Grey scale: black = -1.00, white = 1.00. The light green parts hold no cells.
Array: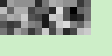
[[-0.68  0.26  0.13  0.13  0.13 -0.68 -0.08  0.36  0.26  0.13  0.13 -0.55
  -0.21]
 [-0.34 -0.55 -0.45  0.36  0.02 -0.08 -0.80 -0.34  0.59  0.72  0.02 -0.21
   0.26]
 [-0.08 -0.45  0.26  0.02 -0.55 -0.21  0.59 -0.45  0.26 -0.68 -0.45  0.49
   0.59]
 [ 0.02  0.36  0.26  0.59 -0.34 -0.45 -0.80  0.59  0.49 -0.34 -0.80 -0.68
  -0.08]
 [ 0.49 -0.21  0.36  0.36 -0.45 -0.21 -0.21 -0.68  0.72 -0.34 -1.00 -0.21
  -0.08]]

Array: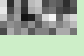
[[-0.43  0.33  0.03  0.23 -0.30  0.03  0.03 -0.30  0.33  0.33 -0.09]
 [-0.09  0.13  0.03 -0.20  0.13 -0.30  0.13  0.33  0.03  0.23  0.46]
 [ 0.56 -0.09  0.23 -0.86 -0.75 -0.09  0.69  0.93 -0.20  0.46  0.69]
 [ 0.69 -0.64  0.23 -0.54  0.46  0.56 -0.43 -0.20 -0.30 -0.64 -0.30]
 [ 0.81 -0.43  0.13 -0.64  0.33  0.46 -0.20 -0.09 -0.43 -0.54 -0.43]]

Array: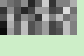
[[-0.92  0.23 -0.25  0.48 -0.36 -0.12  0.23 -0.47 -0.36  0.48  0.00]
 [-0.81  0.36 -0.25  0.48 -0.36 -0.12  0.23 -0.47 -0.25  0.48  0.00]
 [-0.60  0.10 -0.36 -0.70 -0.47  0.23  0.23 -0.47 -0.36  0.72 -0.12]
 [-0.36  0.48 -0.47  0.10 -0.12 -0.60  0.60  0.00  0.48 -0.12  0.10]
 [ 0.10 -0.12 -0.25  0.10 -0.70 -0.25  0.60 -0.60  0.00  0.00  0.36]]

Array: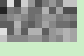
[[-0.73 -0.04 -0.14  0.28 -0.14 -0.14  0.40 -0.26  0.28 -0.39 -0.39]
 [-0.39  0.75 -0.51  0.62  0.18 -0.39 -0.04  0.18 -0.14  0.52  0.52]
 [-0.26 -0.26  0.40 -0.14 -0.26 -0.04  0.28  0.06 -0.14 -0.14 -0.26]
 [-0.14  0.06  0.18  0.06 -0.14 -0.04  0.18  0.18 -0.04  0.06 -0.04]
 [ 0.52  0.06  0.06  0.06  0.18  0.18 -0.04  0.18  0.06  0.40  0.28]
 [ 0.75 -0.26  0.28 -0.26  0.40  0.40 -0.26  0.18  0.28  0.40  0.28]]

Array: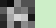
[[-0.81 -0.92  0.09 -0.36 -0.36]
 [-0.70  0.20 -0.58  0.09 -0.14]
 [-0.58  0.31  0.66  0.55 -0.81]
 [-0.26  0.44 -0.14 -0.02 -0.48]]

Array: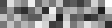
[[-0.41  0.76  0.31  0.06  0.87 -0.17  0.31 -0.06  0.53 -0.41 -0.29 -0.51
  -0.17  0.65  0.06  0.99]
 [-0.29  0.19 -0.41 -0.64 -0.17  0.31 -0.64  0.87 -0.17  0.31  0.42  0.06
   0.42  0.19 -0.77  0.65]
 [-0.06  0.53  0.06  0.42  0.19  0.87  0.65 -0.51 -0.41  0.76 -0.06  0.31
   0.76  0.42  0.19 -0.64]
 [ 0.53  0.06  0.53 -0.06 -0.29 -0.29  0.53  0.65 -0.77  0.53 -0.29 -0.17
  -0.64 -0.51 -0.06  0.06]]

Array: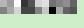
[[ 0.02  0.32  0.66 -0.46 -0.46  0.02  0.55 -0.96  0.32 -0.22 -0.34]
 [ 0.43  0.22  0.98 -0.59 -0.34  0.66  0.76 -0.11  0.02  0.12 -0.22]]

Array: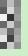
[[-0.38  0.59  0.15]
 [-0.28  0.69  0.15]
 [-0.18  0.59  0.05]
 [-0.08  0.48  0.05]
 [ 0.48 -0.18  0.25]
 [ 0.80 -0.49  0.35]
 [ 0.90 -0.60  0.25]]

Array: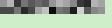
[[-0.43 -0.43 -0.08 -0.68 -0.43  0.29  0.51 -0.91 -0.08 -0.18 -0.78  0.63
  -0.30  0.05  0.16]
 [ 0.16  0.41 -0.56 -0.08 -0.30 -0.18 -0.30  0.16  0.41  0.29  0.05 -0.56
  -0.68  0.41  0.29]]
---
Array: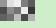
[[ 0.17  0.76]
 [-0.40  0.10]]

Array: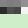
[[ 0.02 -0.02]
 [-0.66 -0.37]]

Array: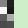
[[ 0.02 -0.76]
 [ 0.95 -0.81]]

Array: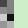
[[-0.45  0.03]
 [ 0.09  0.00]]

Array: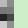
[[ 0.45  0.09]
 [-0.07 -0.04]]

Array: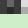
[[-0.52 -0.21]
 [-0.53 -0.67]]

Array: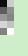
[[-0.89  0.61]
 [-0.27  0.11]]

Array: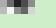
[[ 0.35 -0.16]
 [ 0.47  0.92]]
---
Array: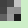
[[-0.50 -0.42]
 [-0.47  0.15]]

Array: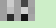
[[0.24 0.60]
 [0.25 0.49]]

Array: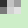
[[-0.62  0.52]
 [-0.04  0.64]]

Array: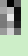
[[ 0.17 -0.98]
 [ 0.32  0.48]]

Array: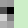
[[ 0.23  0.19]
 [-0.39 -0.99]]

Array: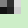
[[-0.01 -0.63]
 [-0.87 -0.73]]

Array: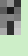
[[-0.07  0.18]
 [-0.30 -0.80]]

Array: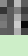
[[ 0.08 -0.44]
 [-0.59 -0.28]]
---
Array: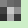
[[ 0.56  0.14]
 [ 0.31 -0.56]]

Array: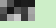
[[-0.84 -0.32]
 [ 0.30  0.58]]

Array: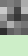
[[ 0.10 -0.47]
 [-0.33 -0.57]]

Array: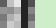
[[0.12 0.34]
 [0.37 0.57]]

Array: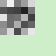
[[-0.45 -0.50]
 [-0.17 -0.11]]

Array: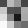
[[-0.36 -0.39]
 [ 0.01 -0.82]]

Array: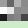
[[ 0.81  0.09]
 [-0.02  0.04]]

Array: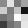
[[-0.02  0.53]
 [ 0.03  0.97]]
